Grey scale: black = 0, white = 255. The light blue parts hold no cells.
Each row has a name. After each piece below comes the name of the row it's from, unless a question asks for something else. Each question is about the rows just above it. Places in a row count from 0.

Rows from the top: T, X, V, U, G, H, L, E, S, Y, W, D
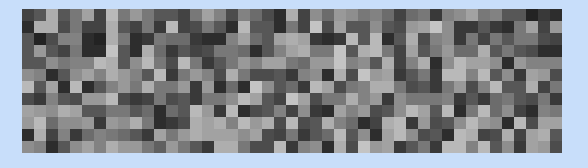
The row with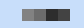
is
Y
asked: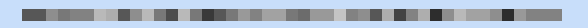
G
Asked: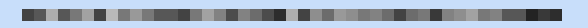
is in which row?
T
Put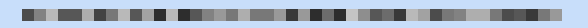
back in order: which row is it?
L
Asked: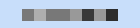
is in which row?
L
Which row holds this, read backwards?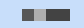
X
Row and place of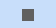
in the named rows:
D, 11

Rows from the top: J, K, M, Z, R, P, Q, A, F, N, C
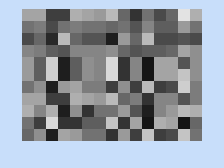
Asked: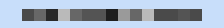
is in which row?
M
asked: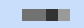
C
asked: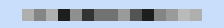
F

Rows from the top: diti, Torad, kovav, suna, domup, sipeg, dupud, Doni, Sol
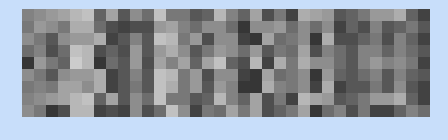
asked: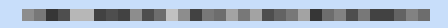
Sol
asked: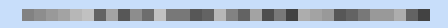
diti

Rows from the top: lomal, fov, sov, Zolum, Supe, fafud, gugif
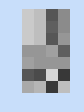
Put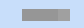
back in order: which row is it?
Supe
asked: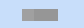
Supe
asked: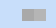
gugif
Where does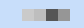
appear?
sov
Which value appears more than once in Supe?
[150]
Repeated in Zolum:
[150]

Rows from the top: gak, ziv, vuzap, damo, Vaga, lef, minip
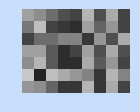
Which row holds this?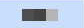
gak
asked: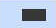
minip
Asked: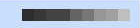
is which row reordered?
ziv
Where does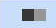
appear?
vuzap

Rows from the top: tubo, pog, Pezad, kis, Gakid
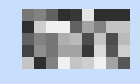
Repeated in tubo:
[47]
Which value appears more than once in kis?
[163]
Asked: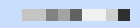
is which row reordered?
pog
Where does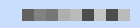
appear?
Pezad
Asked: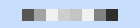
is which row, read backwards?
Gakid

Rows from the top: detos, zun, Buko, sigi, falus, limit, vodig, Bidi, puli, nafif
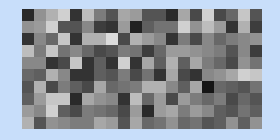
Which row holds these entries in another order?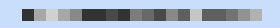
falus
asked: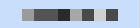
detos

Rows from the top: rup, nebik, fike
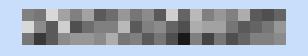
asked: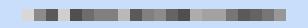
nebik
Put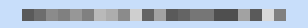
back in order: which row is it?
nebik
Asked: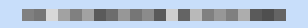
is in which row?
rup
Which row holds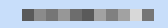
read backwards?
rup

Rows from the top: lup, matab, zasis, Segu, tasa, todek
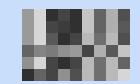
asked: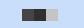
lup
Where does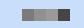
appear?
Segu
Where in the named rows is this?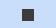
matab, 3
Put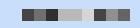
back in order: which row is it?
tasa

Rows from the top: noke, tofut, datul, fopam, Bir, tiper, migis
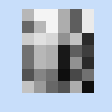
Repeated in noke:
[244]
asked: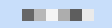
tofut

